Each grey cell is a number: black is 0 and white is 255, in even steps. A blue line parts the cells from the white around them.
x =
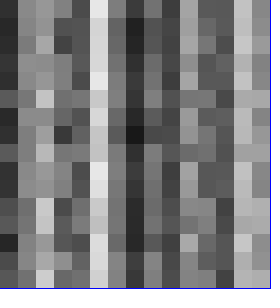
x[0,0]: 48
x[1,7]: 33
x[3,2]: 140
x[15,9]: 76
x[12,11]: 127
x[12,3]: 90
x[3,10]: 142
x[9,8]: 117
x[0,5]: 231
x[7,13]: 184
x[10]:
[51, 140, 146, 128, 82, 223, 119, 53, 111, 66, 153, 87, 92, 186, 133]
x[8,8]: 124
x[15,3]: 104
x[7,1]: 126
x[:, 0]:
[48, 40, 44, 53, 47, 90, 41, 48, 90, 50, 51, 78, 88, 38, 75, 87]
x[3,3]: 126
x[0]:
[48, 137, 151, 129, 75, 231, 125, 59, 114, 61, 164, 89, 88, 194, 135]
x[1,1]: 133
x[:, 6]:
[125, 99, 103, 113, 124, 127, 104, 90, 122, 126, 119, 115, 117, 105, 132, 130]
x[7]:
[48, 126, 158, 57, 97, 197, 90, 24, 73, 75, 147, 117, 85, 184, 151]
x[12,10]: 115
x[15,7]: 56
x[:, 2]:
[151, 147, 167, 140, 150, 195, 139, 158, 184, 152, 146, 201, 196, 152, 168, 205]
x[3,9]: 71
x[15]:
[87, 113, 205, 104, 112, 208, 130, 56, 127, 76, 131, 127, 66, 180, 174]
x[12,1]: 116
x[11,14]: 176
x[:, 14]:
[135, 140, 154, 130, 135, 168, 132, 151, 161, 135, 133, 176, 171, 141, 145, 174]
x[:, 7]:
[59, 33, 37, 48, 58, 53, 40, 24, 48, 60, 53, 43, 42, 40, 62, 56]
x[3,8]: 107

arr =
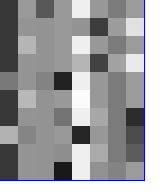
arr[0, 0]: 56
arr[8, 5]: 170
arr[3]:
[56, 148, 147, 153, 181, 66, 162, 234]
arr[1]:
[56, 148, 147, 153, 147, 60, 156, 225]
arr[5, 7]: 155
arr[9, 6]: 131
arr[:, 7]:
[155, 225, 155, 234, 155, 155, 44, 75, 92, 155]
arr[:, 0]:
[56, 56, 56, 56, 121, 56, 56, 177, 56, 56]
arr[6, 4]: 239
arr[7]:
[177, 133, 147, 153, 38, 152, 123, 75]
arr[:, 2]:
[88, 147, 147, 147, 131, 147, 147, 147, 147, 147]
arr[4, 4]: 239
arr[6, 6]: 123
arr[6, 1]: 148
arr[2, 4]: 239
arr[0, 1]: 154

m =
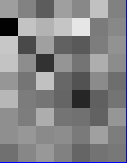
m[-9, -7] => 158
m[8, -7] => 112
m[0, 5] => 193
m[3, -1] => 140
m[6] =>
[143, 125, 173, 116, 113, 98, 150]
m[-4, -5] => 117
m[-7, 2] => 160
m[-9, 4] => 136
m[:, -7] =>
[158, 2, 199, 195, 150, 183, 143, 143, 112]
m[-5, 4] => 82
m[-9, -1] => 129
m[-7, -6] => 73
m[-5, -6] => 117
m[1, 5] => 123
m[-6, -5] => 50
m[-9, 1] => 130
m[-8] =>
[2, 195, 179, 197, 230, 123, 136]
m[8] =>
[112, 135, 152, 129, 101, 115, 120]
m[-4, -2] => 96
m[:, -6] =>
[130, 195, 73, 141, 117, 124, 125, 151, 135]

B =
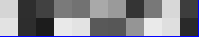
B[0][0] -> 213
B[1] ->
[227, 45, 28, 233, 227, 89, 87, 149, 234, 223, 41]
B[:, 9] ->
[216, 223]
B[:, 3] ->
[122, 233]

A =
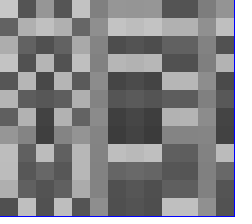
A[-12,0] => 199
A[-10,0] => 173
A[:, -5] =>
[150, 195, 77, 183, 68, 84, 62, 59, 191, 101, 79, 78]
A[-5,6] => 60
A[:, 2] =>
[150, 192, 80, 181, 72, 87, 66, 63, 188, 103, 83, 81]
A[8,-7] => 190
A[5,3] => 94
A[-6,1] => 178
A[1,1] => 176
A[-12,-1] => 148
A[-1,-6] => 83
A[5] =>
[180, 93, 87, 94, 175, 131, 85, 90, 84, 93, 92, 128, 88]
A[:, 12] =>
[148, 191, 81, 179, 74, 88, 68, 66, 187, 104, 84, 82]
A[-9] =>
[195, 81, 181, 82, 191, 129, 182, 178, 183, 81, 80, 127, 179]
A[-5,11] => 133
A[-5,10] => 132
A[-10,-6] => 83
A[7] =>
[150, 132, 63, 132, 148, 132, 60, 67, 59, 132, 132, 133, 66]
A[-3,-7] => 101
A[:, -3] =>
[83, 178, 97, 80, 183, 92, 180, 132, 94, 85, 94, 192]
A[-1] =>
[80, 191, 81, 190, 84, 142, 79, 83, 78, 191, 192, 144, 82]
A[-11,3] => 176
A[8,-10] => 96
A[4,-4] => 182

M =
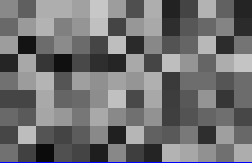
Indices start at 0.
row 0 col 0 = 137
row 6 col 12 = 111
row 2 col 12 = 44
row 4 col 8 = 176
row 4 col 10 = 109
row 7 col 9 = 89
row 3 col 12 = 173
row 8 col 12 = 112
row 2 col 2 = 108
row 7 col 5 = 137
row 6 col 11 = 101
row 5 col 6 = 192
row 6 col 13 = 71
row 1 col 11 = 104
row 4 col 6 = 162
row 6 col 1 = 90
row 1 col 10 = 87
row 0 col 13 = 36
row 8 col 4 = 68
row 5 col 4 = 106
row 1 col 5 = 192
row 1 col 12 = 132
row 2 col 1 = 19
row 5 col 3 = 101
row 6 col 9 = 63
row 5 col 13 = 108
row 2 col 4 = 107
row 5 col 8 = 168
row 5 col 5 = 141
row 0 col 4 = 161
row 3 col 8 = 69
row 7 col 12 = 159

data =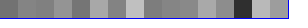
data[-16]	114
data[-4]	141
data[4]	117
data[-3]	47
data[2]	128

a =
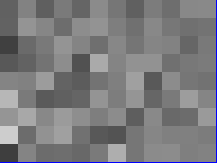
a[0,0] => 97
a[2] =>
[64, 106, 121, 148, 132, 111, 135, 117, 133, 130, 102, 121]
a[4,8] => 89
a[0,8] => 124
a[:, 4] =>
[101, 141, 132, 81, 92, 101, 142, 113, 104]
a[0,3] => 122
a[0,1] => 130
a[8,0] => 62
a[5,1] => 122
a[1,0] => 98
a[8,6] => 174
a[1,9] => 119
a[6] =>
[149, 168, 136, 155, 142, 126, 140, 94, 137, 105, 108, 154]
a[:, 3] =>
[122, 109, 148, 141, 99, 96, 155, 160, 110]
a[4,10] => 118
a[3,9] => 112
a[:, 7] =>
[96, 112, 117, 146, 160, 149, 94, 118, 118]
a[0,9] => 110
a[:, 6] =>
[118, 126, 135, 132, 127, 125, 140, 83, 174]
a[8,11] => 130
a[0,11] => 137
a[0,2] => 95
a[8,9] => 140
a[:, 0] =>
[97, 98, 64, 88, 132, 183, 149, 205, 62]
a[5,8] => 102

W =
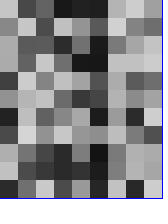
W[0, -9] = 197
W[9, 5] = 28
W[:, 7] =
[205, 131, 166, 193, 91, 139, 43, 123, 177, 180, 40]
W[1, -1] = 110
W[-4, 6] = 189
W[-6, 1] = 181
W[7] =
[74, 213, 146, 199, 150, 142, 189, 123, 80]
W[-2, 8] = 166
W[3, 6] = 193
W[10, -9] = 43
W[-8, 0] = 171
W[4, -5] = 163
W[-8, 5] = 23
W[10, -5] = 153
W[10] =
[43, 112, 201, 75, 153, 38, 194, 40, 205]
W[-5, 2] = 97
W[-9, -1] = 195
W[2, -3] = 122
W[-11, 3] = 24
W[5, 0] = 146
